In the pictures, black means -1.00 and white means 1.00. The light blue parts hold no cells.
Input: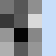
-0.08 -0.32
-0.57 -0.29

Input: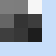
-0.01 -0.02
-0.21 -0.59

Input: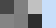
-0.44  0.00
 0.04 -0.01

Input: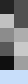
-0.72 -0.37
 0.51 -0.37

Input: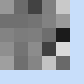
 0.19 -0.16
-0.12 -0.12

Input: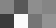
 0.04 -0.31
-0.54  0.96
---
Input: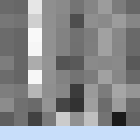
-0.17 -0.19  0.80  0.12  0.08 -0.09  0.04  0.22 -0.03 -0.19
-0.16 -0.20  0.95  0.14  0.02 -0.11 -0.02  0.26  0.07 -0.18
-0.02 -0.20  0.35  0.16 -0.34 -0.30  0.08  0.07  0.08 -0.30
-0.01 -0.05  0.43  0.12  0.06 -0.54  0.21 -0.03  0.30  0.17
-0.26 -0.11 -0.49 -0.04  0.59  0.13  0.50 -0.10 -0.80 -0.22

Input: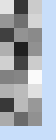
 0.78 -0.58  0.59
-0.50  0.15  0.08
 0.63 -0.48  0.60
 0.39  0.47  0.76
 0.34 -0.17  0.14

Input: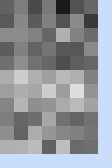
-0.23 -0.02 -0.42 -0.05 -0.80 -0.36 -0.19
 0.09  0.10  0.02 -0.20  0.38  0.02 -0.16
-0.12  0.11 -0.11 -0.19 -0.39 -0.26 -0.21
 0.24  0.36  0.31  0.61  0.23  0.73  0.15
-0.02 -0.20 -0.14  0.31 -0.11 -0.22 -0.11
 0.37  0.39  0.47 -0.23  0.48 -0.17 -0.13

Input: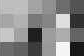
 0.48  0.49  0.28  0.13 -0.15 -0.35
 0.55  0.26 -0.76  0.23  0.36 -0.22

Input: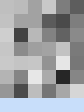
 0.50  0.47  0.27  0.57 -0.02 -0.27
 0.62 -0.48  0.44  0.02 -0.23  0.08
 0.58  0.54  0.55  0.15  0.80 -0.07
 0.18 -0.41  0.48 -0.08  0.31  0.68

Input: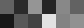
-0.22 -0.66  0.17 -0.71  0.07 -0.23

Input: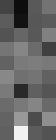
-0.47 -0.90 -0.30 -0.10
-0.35 -0.20 -0.31  0.00
-0.23 -0.04 -0.02 -0.05
-0.04 -0.68 -0.25 -0.33
-0.22  0.20 -0.40  0.12

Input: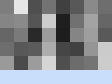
-0.01  0.80 -0.38 -0.10 -0.50 -0.31  0.08 -0.14
-0.20 -0.04 -0.68  0.22 -0.77  0.04  0.24 -0.30
 0.21 -0.41  0.22  0.67 -0.38 -0.15 -0.09  0.60

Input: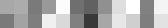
0.32  0.35 -0.04  0.20  0.98 -0.13 -0.24  0.13  0.74  1.00  0.01  0.91
